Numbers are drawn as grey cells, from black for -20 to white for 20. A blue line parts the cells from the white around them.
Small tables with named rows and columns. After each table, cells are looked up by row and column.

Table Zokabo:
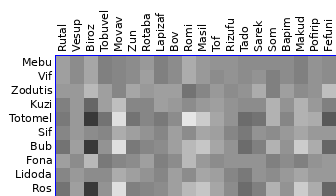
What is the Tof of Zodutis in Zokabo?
4
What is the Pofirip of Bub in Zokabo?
7
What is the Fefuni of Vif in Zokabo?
2
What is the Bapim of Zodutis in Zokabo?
5
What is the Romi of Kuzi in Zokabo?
2
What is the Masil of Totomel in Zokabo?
12
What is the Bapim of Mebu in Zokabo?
2
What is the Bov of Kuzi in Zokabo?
4
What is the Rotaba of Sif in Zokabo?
3
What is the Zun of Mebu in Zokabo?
2
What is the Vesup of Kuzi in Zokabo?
4
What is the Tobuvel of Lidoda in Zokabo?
2
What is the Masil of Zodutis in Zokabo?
1
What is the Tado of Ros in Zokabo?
-3
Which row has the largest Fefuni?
Zodutis

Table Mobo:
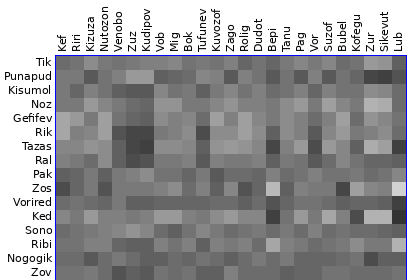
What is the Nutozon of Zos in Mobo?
-7
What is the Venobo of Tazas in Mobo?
-5
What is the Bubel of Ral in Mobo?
1
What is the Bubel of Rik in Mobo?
4
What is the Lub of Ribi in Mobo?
8
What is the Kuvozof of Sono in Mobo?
-1

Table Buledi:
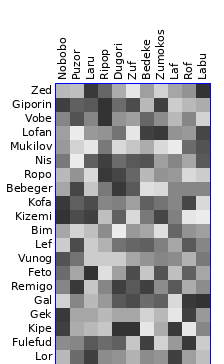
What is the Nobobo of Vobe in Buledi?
1
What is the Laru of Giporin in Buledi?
-6
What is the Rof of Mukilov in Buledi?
-3
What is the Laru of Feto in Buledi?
-12
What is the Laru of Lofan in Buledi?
4
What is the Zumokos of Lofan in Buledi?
-11
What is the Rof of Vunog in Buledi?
8
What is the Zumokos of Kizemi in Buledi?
-9
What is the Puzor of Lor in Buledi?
-3
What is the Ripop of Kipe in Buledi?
11
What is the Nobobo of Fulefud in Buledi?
2
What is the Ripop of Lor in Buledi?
2
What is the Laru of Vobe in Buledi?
1
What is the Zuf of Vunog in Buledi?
6
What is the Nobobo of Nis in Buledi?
-1
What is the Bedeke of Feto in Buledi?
11
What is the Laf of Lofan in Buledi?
3

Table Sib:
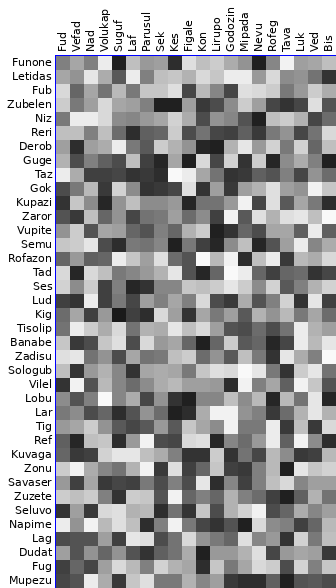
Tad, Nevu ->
-4
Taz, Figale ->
17
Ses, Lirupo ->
12
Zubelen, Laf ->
5
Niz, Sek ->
6
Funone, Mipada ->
3
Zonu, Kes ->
15
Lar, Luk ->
8
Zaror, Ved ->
10
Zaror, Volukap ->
-4
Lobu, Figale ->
-15
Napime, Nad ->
18
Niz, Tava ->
12
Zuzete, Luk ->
-5

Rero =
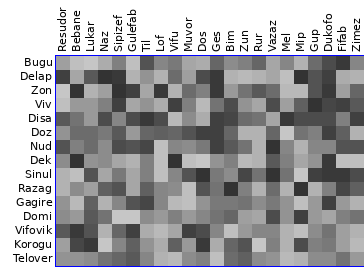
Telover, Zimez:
4
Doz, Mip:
-2
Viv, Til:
3
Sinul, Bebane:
10
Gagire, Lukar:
-5
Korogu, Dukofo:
-1
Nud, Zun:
-2
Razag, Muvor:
10
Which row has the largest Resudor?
Zon

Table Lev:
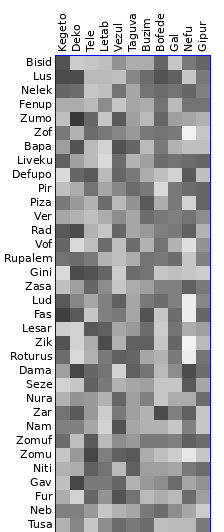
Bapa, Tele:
9
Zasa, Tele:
-4
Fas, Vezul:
-1
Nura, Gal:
7
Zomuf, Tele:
-6
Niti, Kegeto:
8
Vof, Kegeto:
-4
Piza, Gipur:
-4
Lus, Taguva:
1
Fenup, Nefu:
-2
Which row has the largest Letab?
Liveku

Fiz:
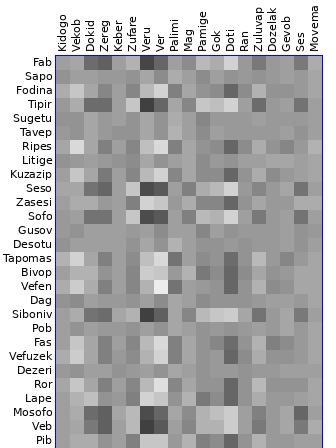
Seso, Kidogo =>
6
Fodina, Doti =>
-4
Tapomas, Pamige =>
2
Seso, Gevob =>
6
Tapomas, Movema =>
6
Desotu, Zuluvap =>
4
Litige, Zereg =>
4
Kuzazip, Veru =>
9
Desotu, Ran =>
3
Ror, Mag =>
6
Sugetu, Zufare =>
3
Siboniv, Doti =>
12
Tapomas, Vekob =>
13
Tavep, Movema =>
5
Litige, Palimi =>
5
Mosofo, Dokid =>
-3
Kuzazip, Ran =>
3
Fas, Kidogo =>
5
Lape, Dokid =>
10

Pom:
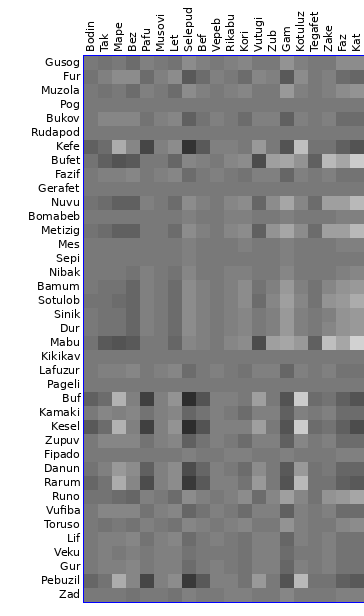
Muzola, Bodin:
-1
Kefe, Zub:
-1
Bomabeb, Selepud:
0
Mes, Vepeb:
-1
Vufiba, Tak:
1
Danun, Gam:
-6
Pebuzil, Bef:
-6
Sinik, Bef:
0
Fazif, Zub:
0
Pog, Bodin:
-1
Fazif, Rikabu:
-1
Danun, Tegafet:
-2
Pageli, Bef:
-1
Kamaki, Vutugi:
0
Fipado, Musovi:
-1
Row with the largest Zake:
Mabu

